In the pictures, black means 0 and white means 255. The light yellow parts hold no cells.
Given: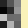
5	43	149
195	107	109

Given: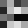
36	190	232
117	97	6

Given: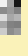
139	153	128
221	167	180

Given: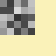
73	73	216
192	169	51

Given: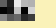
4	20	193
135	89	104

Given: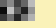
12	193	95
56	114	36

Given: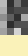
174	61	75
142	95	48
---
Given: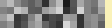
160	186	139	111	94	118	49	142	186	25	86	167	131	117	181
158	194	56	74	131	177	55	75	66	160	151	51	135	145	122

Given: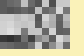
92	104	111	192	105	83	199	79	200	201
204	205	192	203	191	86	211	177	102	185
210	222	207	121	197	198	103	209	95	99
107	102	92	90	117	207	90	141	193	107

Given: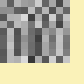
168	95	182	158	152	204	101	167	74	175
86	178	181	216	65	174	86	207	97	194
89	187	80	170	108	86	157	137	185	150
99	194	89	153	108	78	166	124	192	116
92	184	176	216	54	171	86	207	97	197

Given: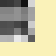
53	56	69	17	212
141	141	146	132	162
85	87	123	70	164

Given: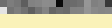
110	125	118	94	130	133	140	139	10	104	107	112	150	128	133	57

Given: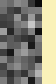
122	108	139	127	53	10
69	77	148	76	155	74
158	38	101	77	129	15
140	92	96	142	27	110
133	85	119	99	83	46
84	48	84	54	117	179
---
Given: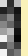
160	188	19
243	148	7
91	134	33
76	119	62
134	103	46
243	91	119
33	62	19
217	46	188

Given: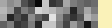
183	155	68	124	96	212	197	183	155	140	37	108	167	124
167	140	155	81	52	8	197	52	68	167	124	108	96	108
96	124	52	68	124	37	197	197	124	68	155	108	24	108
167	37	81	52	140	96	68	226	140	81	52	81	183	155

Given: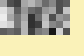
224	208	119	182	49	63	195	135	119	195
224	182	93	151	107	93	151	166	79	195
236	166	119	166	49	107	182	79	151	135
93	107	93	182	63	119	135	23	208	79
166	79	63	166	182	151	107	135	79	93

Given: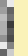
146	234
100	204
234	131
189	115
159	100
175	88
146	76
175	60

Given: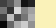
65	189	77	117	175
7	103	175	204	145
65	89	145	19	35
117	50	216	132	161

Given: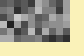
171	171	102	117	117	130	74	47	74	47
117	157	59	89	185	74	171	102	143	89
117	130	47	89	117	185	130	130	59	157
74	117	200	171	143	89	102	171	143	171
89	102	74	89	59	171	143	102	74	157
185	32	157	74	143	102	130	143	143	157

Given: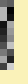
65	207
80	193
19	167
34	151
50	136
105	93
121	80
167	34
181	19
181	5

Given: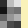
45	189	226
99	150	176
19	125	113
150	75	60

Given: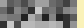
49	200	76	184	184	172	172	184	172	49	147
133	119	119	33	172	133	33	133	33	49	92
160	92	107	76	119	160	160	107	92	64	119
107	64	133	107	49	200	107	119	76	133	147
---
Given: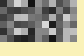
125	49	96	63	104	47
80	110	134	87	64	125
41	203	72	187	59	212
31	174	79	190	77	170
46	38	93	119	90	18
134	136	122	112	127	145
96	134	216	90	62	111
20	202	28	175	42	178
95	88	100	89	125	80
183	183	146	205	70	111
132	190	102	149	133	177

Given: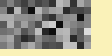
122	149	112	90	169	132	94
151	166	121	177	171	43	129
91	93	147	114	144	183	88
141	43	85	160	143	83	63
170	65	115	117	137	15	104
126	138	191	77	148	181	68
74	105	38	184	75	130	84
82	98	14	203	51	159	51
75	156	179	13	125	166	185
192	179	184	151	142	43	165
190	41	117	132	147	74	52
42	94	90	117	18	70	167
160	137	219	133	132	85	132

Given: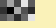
84	49	88
119	2	165
45	171	72
103	81	231
228	41	91

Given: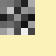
157	101	28	126	121
192	110	72	198	116
72	82	143	42	90
240	20	60	149	32
66	160	20	135	170

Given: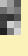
32	66	59	109	188
122	207	51	141	150
210	178	83	122	87

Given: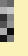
20	173	82	48	183	121
119	13	147	132	198	102
